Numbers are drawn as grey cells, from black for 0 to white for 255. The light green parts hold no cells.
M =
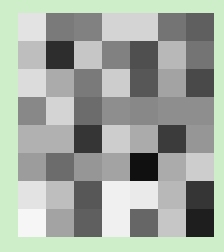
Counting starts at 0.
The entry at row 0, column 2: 129
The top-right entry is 95
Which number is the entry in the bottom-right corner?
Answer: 30
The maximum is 246
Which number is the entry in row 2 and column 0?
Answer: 220
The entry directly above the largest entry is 227
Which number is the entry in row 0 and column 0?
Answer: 227
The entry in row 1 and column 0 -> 190
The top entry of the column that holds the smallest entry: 212
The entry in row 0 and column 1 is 122
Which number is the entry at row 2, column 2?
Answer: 122
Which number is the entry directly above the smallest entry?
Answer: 171
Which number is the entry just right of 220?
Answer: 171
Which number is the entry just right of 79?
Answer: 184

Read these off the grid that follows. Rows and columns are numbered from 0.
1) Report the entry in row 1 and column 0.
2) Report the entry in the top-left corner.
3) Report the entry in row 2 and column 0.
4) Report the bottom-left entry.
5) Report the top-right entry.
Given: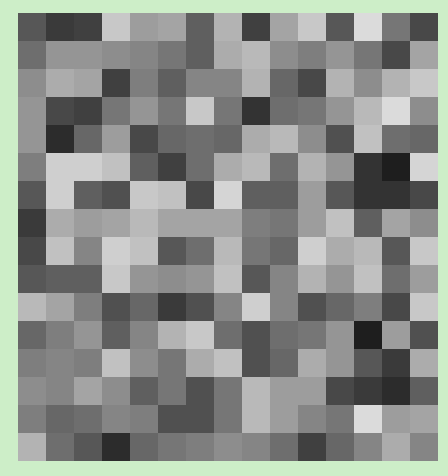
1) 110
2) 87
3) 141
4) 179
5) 72

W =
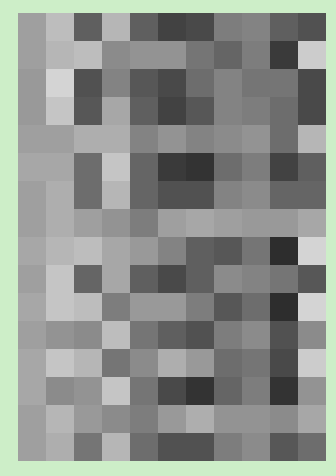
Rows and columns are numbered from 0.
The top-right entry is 81
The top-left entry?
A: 159
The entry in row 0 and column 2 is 95
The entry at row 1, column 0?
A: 159
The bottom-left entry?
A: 159
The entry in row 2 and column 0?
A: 153
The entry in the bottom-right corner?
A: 109
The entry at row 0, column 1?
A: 189
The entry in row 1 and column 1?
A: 182

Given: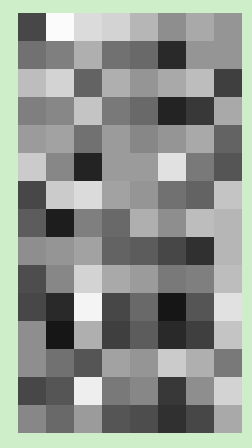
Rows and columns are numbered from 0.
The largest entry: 251
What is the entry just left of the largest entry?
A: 71
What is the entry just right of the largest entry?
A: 219
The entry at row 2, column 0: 189
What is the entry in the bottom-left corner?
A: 135
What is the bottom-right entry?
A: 169
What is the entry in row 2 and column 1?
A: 211
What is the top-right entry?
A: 149
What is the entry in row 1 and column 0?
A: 113
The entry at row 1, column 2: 175
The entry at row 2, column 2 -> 99
